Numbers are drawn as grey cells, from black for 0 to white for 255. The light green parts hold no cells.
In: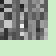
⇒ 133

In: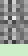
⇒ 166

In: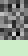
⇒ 126

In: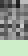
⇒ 145

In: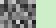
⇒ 158
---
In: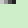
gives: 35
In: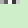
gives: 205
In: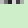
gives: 173
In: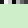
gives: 62
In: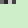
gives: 67
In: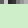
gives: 178
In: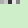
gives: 134
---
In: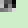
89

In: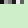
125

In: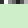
145

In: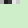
58

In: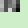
107

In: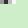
191

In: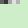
165
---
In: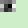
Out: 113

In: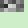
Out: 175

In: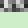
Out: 223

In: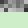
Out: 96

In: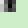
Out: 94

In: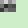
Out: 212

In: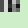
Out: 216

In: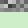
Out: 87

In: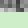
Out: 148
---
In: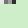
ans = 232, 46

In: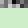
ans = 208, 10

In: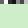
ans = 252, 20

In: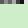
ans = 225, 19

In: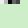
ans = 238, 9

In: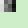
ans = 228, 14

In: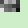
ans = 227, 16

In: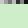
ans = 200, 17
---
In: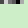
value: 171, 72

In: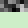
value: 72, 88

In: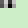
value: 197, 82

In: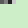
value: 202, 90

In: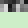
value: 23, 174

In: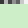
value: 243, 55

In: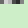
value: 132, 106

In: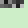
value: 63, 104
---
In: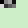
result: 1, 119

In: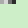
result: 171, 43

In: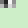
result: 116, 171

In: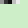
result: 149, 236

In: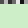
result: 78, 162

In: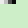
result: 236, 9
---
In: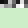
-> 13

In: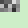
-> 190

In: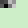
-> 65

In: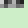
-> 207

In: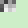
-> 90

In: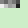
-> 132

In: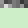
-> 151
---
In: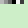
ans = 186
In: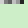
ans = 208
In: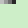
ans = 192
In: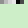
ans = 144
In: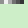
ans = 144
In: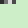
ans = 46
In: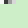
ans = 246
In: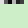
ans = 224
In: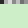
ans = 41
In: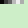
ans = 6
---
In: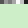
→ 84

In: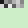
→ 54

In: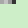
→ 153

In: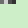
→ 78

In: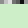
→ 89

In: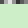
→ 80

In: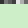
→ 63

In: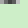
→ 92

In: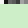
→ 61

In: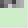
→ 78
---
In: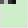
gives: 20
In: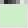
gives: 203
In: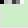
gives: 247
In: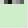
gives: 98
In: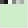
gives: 172
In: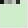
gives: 46
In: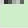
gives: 100
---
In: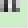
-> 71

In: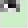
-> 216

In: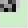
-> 16

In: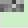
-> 135

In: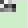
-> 161

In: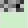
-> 67

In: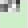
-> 208
